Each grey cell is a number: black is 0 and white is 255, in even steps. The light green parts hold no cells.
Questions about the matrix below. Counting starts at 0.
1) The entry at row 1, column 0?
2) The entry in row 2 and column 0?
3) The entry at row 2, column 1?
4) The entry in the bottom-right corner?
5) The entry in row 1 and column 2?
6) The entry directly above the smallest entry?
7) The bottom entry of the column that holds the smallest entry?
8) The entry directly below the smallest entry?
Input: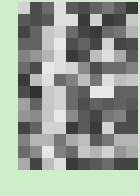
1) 89
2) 68
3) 98
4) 68
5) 89
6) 189
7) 68
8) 98

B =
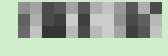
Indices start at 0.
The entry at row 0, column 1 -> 163
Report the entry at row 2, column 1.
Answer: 194
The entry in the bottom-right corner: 194
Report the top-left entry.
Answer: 143

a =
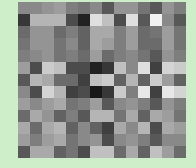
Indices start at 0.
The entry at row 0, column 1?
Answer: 137
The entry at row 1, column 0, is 55
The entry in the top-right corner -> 126
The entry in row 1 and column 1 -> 181
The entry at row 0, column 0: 137
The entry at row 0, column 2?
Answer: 148
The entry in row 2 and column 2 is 148
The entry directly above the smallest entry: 192
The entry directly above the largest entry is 88
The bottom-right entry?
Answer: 107
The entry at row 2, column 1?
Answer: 148
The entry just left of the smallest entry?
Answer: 76
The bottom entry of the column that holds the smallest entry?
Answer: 192
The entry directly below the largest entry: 116
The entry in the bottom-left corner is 88
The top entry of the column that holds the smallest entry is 137
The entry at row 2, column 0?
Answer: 107

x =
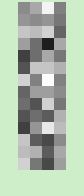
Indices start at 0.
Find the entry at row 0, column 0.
139
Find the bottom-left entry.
209
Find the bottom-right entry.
158
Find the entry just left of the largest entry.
129
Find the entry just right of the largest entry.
129
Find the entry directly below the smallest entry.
168
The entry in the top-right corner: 129
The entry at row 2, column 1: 188
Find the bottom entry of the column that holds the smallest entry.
73
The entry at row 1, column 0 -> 149
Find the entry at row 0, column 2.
243
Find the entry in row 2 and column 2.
209
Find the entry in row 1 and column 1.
139
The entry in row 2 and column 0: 197
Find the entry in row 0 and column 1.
168

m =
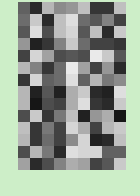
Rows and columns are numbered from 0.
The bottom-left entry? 161
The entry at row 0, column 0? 97
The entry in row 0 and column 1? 42
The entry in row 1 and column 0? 108
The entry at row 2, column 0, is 87
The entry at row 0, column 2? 182
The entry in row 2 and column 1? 222
